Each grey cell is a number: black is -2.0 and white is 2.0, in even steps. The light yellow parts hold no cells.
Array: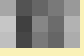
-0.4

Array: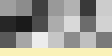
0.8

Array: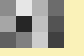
1.6

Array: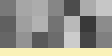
-0.8

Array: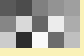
0.0

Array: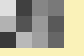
-1.0

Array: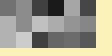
-1.6
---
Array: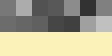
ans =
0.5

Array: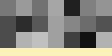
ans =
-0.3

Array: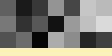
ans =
1.0

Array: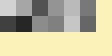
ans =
1.1

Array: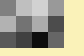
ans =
0.7

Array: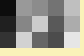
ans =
-0.6

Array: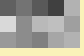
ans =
1.0

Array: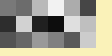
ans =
1.5

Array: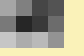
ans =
-1.1

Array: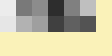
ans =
-0.5
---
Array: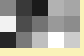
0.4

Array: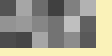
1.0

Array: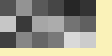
-0.2

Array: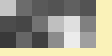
1.5

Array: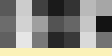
1.1

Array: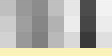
-0.9

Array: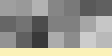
0.6

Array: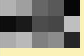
-0.9

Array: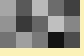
1.0
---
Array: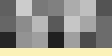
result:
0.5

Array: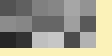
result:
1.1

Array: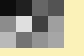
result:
-0.2

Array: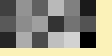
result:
1.0

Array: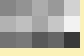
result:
-0.6

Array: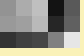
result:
-0.9

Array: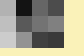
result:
0.3

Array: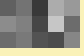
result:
-0.7

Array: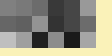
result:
0.2
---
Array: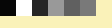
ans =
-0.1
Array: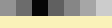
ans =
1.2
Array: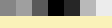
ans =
1.7
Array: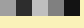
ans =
-1.7
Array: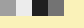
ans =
-0.2
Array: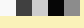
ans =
0.2
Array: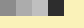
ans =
-1.3
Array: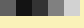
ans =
1.3
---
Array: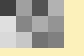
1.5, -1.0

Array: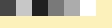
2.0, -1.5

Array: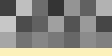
1.1, -1.2

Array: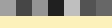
1.0, -1.5

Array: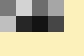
1.3, -1.7

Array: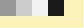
1.8, -1.6

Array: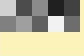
1.8, -1.5

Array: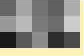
1.2, -1.6
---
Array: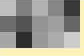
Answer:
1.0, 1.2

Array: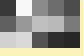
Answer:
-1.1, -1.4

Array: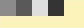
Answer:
0.2, -1.2

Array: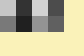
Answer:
1.1, -0.5

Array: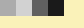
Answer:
0.7, -1.6

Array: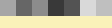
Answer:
0.6, 1.0

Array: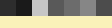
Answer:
-1.3, -0.8

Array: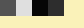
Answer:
-0.7, -1.3
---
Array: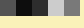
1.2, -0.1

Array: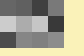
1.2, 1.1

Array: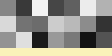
1.8, 1.7

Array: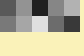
1.5, 0.8

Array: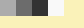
1.9, 0.7

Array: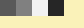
1.8, 0.0
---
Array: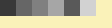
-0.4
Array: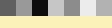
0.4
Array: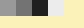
-0.2
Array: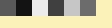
-1.7
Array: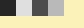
1.5
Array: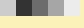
-1.2
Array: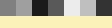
0.5
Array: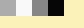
1.9
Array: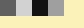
1.3
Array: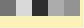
1.4
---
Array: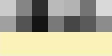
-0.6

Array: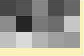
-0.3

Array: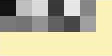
-0.9

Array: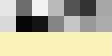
0.4

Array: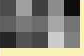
0.6

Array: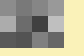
-1.0

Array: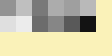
-0.6

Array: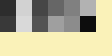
0.2

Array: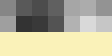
1.4
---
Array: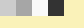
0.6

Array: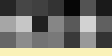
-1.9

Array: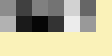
-0.2

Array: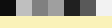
-1.5

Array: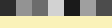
-1.6

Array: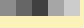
-1.0
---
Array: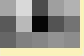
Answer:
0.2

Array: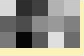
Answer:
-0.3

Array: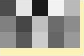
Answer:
0.4

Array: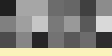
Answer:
-1.3

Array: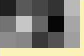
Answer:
0.5

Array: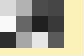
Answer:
-0.6

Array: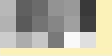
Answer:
1.5
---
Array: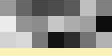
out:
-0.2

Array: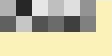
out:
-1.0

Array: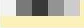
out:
0.3

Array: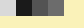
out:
-0.7

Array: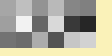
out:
1.1

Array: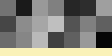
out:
0.4

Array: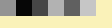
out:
-0.5
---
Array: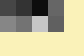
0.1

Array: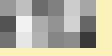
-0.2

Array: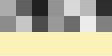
0.2

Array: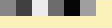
0.1

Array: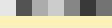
1.6

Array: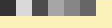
-1.2

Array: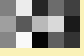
0.1

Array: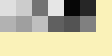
0.8
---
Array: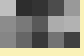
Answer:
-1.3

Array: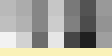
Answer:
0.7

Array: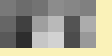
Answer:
-0.3

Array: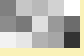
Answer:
1.1

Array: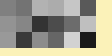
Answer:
-0.2

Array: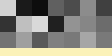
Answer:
-1.6
